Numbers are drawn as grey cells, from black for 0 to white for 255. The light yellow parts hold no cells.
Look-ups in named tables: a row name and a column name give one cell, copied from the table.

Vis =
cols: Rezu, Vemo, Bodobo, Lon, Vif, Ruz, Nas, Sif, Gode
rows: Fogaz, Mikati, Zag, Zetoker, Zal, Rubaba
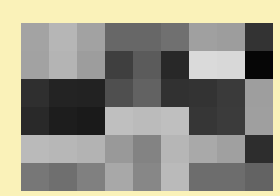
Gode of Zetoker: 159
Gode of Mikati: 6
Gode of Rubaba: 99
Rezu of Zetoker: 41
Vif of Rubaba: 135
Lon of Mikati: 63
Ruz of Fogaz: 112
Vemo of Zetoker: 29
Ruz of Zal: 182
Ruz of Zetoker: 191
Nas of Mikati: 218
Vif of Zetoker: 187
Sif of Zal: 160
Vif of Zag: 98
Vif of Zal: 131
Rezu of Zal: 186
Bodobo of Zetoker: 26
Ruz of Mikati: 40
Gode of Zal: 45

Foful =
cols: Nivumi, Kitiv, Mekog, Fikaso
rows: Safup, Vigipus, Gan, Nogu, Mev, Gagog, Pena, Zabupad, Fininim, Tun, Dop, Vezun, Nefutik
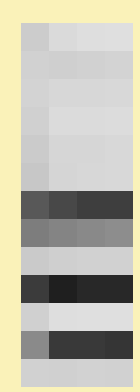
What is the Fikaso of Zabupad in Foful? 141
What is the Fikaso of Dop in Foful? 223
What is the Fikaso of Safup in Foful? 223
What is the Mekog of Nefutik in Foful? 210
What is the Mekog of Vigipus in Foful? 209
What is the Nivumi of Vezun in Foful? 138
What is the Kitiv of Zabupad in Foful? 132
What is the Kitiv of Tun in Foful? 31
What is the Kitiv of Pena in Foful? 72
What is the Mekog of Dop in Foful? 223
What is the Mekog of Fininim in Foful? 209
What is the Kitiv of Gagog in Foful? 213
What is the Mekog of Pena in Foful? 62
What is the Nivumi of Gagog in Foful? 199
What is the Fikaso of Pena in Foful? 62
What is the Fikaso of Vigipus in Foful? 211

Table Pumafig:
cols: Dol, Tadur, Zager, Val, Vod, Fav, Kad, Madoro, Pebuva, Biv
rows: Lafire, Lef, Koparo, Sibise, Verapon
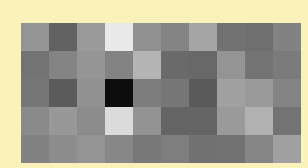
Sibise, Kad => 101
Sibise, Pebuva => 177
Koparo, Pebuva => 154
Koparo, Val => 13
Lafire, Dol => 148
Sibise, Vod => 147
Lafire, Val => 233
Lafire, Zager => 154

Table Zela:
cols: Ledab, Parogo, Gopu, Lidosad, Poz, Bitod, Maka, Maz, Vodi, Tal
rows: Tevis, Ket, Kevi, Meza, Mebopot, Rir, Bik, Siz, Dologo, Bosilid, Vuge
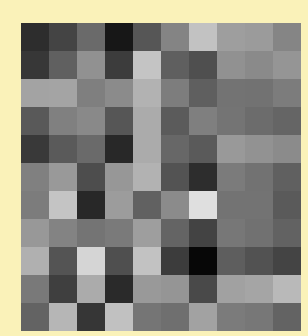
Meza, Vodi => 108
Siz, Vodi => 113
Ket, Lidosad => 60
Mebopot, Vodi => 146
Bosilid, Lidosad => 42
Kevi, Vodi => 114
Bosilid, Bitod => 149
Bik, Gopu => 40
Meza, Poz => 171
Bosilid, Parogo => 63
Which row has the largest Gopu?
Dologo

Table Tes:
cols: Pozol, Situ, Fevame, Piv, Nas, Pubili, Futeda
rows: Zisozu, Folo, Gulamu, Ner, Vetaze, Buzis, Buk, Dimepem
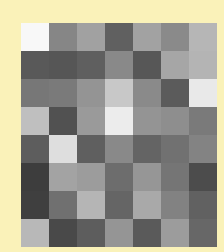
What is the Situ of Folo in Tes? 86
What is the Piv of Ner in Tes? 236
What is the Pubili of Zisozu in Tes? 138
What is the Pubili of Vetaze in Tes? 113
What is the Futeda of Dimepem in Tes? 103
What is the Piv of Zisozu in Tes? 96
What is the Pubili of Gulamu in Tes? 91
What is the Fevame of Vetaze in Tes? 95
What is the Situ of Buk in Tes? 112
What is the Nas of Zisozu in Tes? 162
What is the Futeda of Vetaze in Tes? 131
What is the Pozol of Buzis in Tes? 61
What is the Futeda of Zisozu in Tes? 182

